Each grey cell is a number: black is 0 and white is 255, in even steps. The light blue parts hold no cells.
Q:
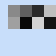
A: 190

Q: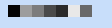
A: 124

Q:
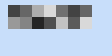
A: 37

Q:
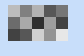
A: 66

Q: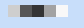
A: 206

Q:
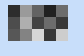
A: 87
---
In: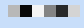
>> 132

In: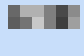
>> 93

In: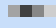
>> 163

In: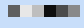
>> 95

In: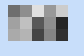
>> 68

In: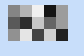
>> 45

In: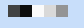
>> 148

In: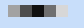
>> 111

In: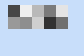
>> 112
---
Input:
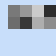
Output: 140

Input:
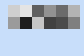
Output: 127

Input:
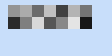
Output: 23

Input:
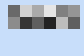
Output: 95

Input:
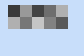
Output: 89

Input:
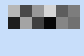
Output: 113
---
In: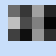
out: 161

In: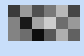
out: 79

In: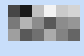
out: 191

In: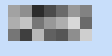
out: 43

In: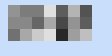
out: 124

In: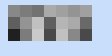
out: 114

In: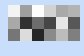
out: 253

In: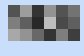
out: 52

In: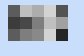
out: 173
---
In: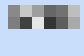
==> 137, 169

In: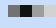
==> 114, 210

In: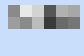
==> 138, 118

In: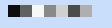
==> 13, 175

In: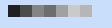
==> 32, 182

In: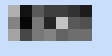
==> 176, 110

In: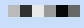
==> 186, 102

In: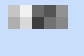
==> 197, 135
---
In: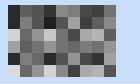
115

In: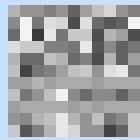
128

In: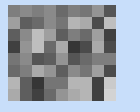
85

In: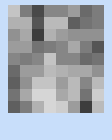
124

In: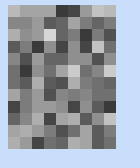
185

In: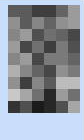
155
